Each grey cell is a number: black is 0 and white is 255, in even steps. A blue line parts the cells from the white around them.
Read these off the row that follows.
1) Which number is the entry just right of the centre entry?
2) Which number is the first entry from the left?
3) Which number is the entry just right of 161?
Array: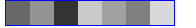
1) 161
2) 104
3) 127

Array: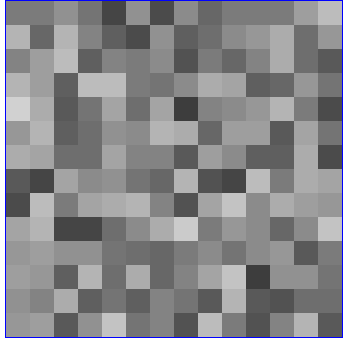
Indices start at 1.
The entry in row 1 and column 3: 145
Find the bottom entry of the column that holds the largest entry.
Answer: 151
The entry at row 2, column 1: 180
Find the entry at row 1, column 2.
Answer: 123
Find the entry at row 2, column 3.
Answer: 180
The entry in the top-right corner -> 188
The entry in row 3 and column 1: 131
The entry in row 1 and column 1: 123
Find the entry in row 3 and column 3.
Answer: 188
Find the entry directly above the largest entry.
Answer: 180
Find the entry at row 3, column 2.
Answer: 158
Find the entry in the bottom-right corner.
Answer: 89
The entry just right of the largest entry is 172

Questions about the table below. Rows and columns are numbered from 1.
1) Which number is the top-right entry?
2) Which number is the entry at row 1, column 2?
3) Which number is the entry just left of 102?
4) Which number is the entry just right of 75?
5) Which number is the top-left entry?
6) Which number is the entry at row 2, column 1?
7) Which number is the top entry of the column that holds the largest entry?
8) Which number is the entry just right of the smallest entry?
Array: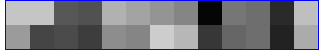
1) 191
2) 197
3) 55
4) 61
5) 197
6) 155
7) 148
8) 118

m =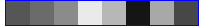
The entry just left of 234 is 139
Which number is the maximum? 234
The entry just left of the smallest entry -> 183

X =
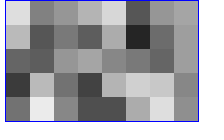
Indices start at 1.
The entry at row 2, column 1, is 186
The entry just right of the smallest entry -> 108
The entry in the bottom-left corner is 114
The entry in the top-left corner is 222
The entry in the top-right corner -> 165
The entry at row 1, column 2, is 129
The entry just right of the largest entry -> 135
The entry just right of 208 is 200
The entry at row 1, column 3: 150
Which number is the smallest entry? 37
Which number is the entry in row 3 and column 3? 150
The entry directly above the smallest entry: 86

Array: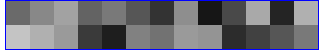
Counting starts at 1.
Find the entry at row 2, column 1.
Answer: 196
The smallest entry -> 22
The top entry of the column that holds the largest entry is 106
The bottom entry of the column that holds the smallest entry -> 148
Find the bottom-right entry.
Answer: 121
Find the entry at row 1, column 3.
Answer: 162
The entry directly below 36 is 86

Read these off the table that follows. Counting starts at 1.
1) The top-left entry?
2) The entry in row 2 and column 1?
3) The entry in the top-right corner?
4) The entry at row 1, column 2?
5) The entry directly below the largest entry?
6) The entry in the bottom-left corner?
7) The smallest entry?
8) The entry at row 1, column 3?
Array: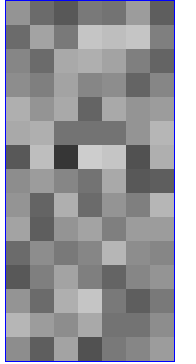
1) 148
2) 107
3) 94
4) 107
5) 115
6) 141
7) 54
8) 88

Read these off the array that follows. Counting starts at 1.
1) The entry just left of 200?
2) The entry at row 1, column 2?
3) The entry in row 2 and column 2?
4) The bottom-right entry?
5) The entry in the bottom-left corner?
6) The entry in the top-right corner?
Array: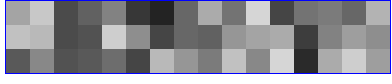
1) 164
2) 200
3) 185
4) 158
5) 89
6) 179
